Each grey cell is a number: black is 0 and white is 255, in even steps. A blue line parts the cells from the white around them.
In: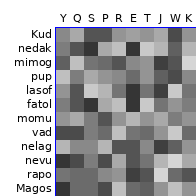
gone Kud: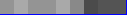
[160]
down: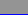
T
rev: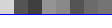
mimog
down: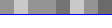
T
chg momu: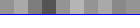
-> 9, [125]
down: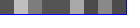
Q

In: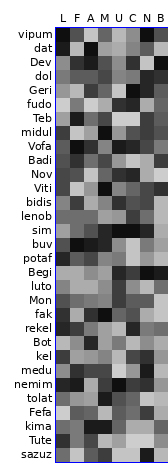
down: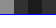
N
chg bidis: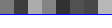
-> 1, [132]
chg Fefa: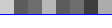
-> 3, [101]
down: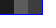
A

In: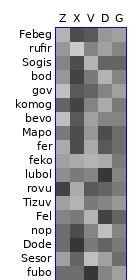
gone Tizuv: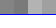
[151]
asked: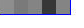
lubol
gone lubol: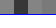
[142]

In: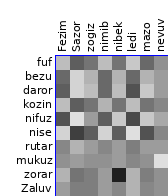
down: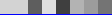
Sazor
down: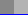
ledi
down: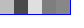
ledi
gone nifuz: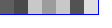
[168]
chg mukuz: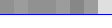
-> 7, [145]

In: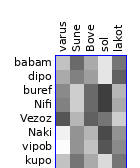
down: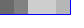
Sune
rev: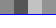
vipob
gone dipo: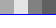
[158]
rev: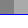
dipo
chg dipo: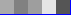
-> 5, [96]

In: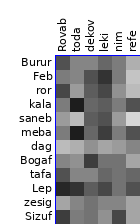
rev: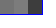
Sizuf
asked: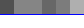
Burur
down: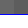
dekov
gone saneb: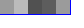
[214]

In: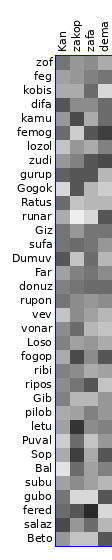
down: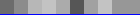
dema
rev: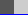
femog
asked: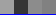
letu
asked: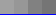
feg
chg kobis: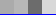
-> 2, [171]
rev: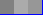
lozol
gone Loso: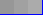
[129]

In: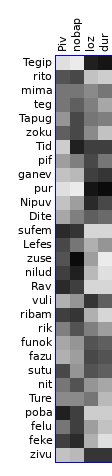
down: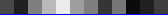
nobap
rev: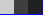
poba
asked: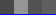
sutu
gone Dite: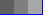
[106]

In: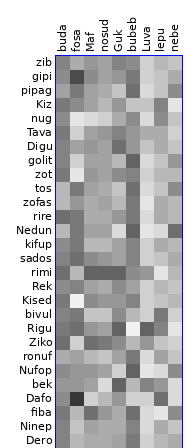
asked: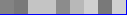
bivul
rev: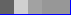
Nufop
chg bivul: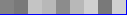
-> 4, [196]
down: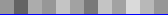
nosud
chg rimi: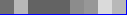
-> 8, [229]
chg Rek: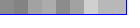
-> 9, [196]

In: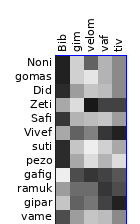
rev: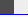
gafig
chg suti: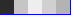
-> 5, [168]
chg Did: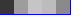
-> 1, [43]
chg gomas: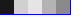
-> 1, [33]
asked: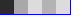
pezo

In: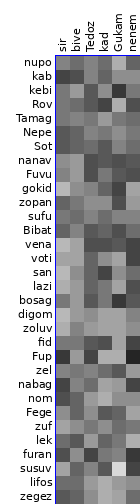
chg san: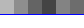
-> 5, [142]
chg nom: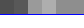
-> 2, [100]
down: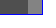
Tedoz
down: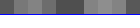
Tedoz

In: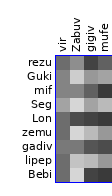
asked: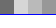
zemu
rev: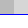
zemu
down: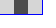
Zabuv

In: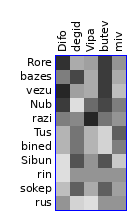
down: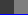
Difo
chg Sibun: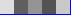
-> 2, [83]
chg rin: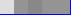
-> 3, [148]
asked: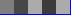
bazes
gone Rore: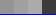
[49]
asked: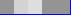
rus
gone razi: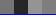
[136]

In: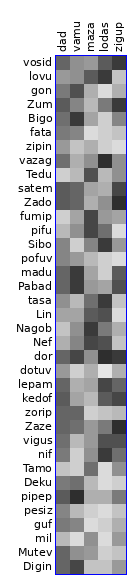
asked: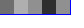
vazag
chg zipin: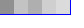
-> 1, [153]
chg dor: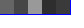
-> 3, [144]
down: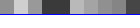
vamu

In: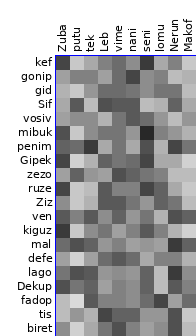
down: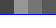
seni
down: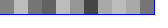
Nerun

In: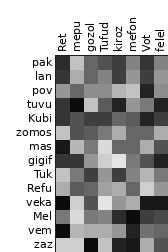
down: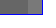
mefon
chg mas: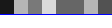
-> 7, [172]
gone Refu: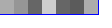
[161]
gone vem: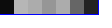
[112]
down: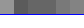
mefon
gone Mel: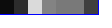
[73]
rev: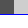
veka

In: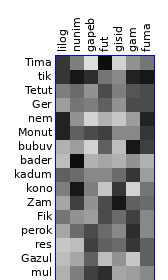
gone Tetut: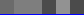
[85]
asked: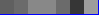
kadum
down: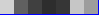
gam
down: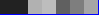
lilog

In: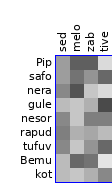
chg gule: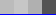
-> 4, [74]
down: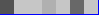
melo
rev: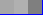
rapud

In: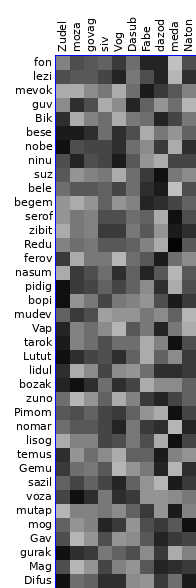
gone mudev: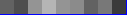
[160]
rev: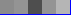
Gav
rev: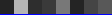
nomar
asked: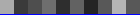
nasum
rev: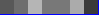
ferov

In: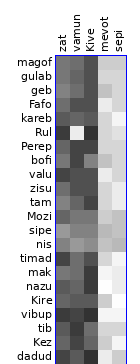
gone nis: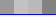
[141]
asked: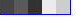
dadud
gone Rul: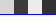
[225]

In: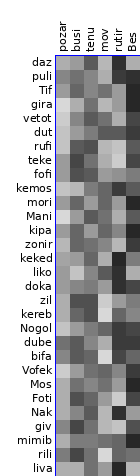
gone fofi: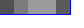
[145]
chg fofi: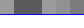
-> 2, [80]
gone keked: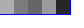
[164]
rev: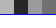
liva

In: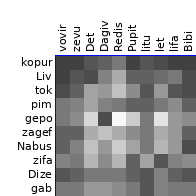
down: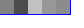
Dagiv
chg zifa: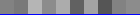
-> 5, [181]
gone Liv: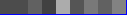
[109]
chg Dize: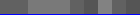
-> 1, [85]
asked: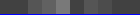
kopur
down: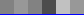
Dagiv

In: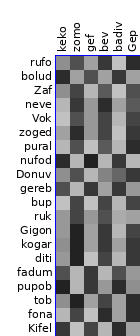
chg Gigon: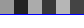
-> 3, [161]
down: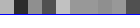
keko
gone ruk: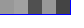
[171]
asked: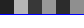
pupob

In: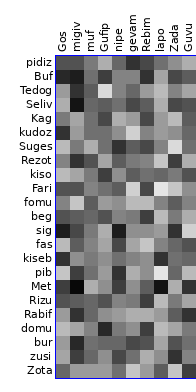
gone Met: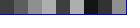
[8]
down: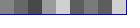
gevam

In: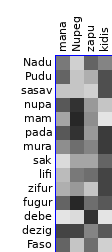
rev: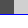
sasav
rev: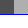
Pudu
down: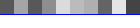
mana

